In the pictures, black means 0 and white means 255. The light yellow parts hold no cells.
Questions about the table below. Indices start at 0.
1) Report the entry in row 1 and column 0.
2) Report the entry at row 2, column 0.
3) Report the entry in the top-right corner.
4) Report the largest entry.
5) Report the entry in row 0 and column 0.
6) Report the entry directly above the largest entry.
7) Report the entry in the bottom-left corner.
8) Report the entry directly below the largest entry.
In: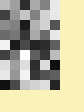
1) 64
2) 141
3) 232
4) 254
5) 188
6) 73
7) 16
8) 221

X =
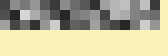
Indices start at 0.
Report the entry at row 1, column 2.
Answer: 214
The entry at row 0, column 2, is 120
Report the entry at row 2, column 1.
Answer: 69
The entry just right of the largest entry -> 171
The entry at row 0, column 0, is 69
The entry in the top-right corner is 58
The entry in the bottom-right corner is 149
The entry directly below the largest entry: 108
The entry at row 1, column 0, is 79
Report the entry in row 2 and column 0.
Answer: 160
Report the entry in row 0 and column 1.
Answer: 140

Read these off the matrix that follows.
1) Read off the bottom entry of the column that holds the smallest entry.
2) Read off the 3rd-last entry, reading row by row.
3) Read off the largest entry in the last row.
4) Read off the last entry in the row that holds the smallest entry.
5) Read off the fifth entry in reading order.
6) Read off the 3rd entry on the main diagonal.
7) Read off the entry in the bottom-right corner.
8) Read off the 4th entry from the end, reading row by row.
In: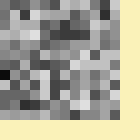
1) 164
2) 134
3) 184
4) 202
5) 113
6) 174
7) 90
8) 134

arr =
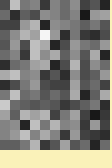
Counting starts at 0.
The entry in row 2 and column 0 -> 65
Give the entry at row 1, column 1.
45
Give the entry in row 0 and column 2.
119
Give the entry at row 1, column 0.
107
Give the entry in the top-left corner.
76
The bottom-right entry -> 107
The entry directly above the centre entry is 36
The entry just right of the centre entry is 45
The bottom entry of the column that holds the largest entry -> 56
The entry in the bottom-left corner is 95
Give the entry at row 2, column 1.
65
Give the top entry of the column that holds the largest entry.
56
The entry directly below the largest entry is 170
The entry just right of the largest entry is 152
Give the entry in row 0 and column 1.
191
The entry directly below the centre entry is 65
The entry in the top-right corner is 36
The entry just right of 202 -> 107

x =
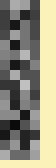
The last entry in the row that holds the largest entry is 82
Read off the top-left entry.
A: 94
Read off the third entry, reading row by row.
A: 159
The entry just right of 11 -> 82
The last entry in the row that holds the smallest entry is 138
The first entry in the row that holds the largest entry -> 53
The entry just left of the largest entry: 53
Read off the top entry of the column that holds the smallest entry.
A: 171
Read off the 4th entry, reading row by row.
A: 72
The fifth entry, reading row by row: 62
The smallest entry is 11
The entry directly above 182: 117
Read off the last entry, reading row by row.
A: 159
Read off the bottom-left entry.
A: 171
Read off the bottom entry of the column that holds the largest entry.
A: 106
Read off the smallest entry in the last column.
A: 53

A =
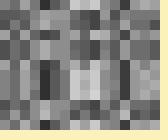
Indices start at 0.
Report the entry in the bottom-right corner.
171
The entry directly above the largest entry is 201
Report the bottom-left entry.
141
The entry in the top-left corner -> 130
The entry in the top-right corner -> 160
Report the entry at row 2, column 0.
80
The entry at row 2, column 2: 90
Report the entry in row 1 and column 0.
90
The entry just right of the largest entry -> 151
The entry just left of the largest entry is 183
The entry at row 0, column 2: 160
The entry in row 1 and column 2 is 100
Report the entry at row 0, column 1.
109
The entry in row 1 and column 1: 90
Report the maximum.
210

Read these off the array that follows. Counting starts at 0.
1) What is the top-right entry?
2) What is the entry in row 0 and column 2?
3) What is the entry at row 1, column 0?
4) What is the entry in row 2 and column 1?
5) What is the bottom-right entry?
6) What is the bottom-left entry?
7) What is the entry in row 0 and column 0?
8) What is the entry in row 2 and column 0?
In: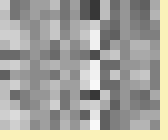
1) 169
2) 127
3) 189
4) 189
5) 139
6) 189
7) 207
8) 198
